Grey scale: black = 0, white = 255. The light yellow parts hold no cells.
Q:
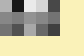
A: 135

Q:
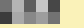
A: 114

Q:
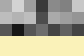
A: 189

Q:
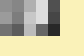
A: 155

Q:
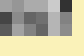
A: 69

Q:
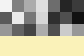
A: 90

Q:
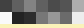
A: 65

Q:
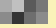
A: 171
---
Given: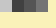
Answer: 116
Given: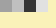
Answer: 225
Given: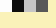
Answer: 88
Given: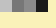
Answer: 26
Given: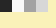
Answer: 215
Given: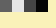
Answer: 5
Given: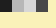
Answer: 72
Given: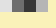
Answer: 181
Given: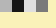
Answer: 122
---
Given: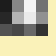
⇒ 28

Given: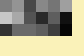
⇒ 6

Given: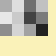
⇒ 34

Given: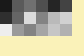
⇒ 25

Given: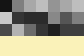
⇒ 20

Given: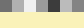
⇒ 60

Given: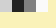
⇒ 34
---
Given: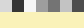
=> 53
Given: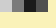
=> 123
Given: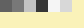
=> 120
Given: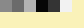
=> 107
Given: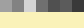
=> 130
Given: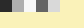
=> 174
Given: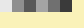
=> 143
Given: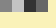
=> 195
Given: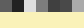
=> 34
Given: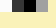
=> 54
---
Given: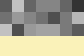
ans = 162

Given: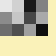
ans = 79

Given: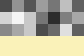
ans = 106

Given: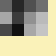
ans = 17

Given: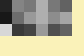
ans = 153

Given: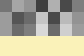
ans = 107

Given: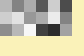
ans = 65
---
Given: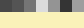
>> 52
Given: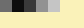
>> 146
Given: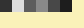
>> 72
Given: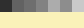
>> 141
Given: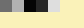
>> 38
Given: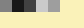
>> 202
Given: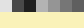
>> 118
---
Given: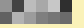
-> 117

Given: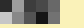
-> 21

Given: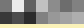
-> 162

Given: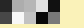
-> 8

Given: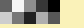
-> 174

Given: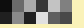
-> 95
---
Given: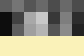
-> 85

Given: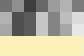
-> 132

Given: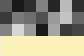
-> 165

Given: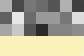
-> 131

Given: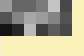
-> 61

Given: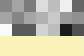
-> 189

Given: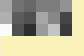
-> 155

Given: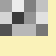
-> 183

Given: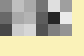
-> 82

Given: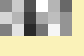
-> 116
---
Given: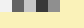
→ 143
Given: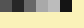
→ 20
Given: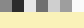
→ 250
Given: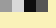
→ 85
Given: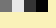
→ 3
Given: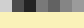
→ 155
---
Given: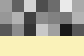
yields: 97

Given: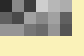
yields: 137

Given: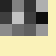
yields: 129

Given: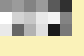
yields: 155

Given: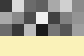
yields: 218

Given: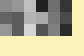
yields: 150
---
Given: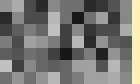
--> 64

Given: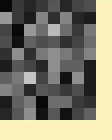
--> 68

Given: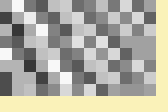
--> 180

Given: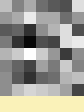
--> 89

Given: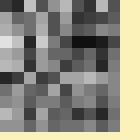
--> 174

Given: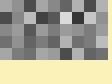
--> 136
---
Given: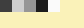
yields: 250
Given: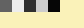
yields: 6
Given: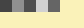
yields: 101
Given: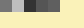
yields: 95
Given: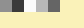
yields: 101
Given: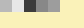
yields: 157
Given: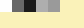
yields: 154
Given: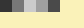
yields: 74
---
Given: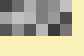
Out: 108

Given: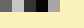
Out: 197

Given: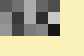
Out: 113

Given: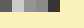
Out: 203

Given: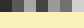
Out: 89

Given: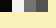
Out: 242

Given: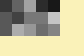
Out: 99

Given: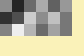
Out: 37

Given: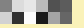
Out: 220
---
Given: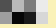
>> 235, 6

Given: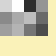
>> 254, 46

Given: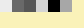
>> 236, 0

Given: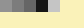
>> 197, 22

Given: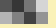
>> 213, 54

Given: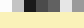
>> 252, 26

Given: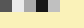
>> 235, 23

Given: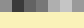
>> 197, 58

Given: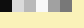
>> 248, 13

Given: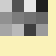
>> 230, 31
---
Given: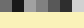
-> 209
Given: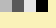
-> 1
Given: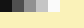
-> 250
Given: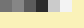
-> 243
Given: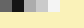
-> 244
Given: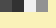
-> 146
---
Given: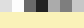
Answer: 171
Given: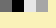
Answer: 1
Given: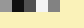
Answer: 80
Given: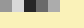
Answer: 39
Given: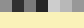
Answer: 205
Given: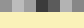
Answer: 91
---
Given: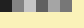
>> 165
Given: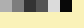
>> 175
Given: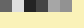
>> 166
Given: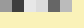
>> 220
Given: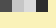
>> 198
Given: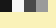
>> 154
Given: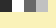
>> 193
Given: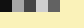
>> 166
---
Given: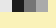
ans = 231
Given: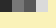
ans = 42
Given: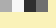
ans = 173
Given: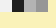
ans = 241
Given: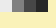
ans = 235
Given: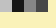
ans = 193
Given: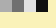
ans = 173
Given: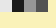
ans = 231
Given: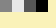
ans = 132
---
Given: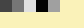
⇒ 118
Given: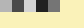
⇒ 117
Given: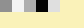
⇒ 174
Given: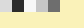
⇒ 198
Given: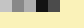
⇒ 136
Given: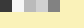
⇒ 186
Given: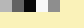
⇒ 142
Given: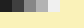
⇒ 135
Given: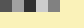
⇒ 129
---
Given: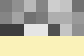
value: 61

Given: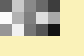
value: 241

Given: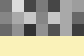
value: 145

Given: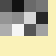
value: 245

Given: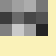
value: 201

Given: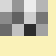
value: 193

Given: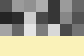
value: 103
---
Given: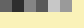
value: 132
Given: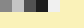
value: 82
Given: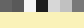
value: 245
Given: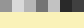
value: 182
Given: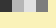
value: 225
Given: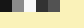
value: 248
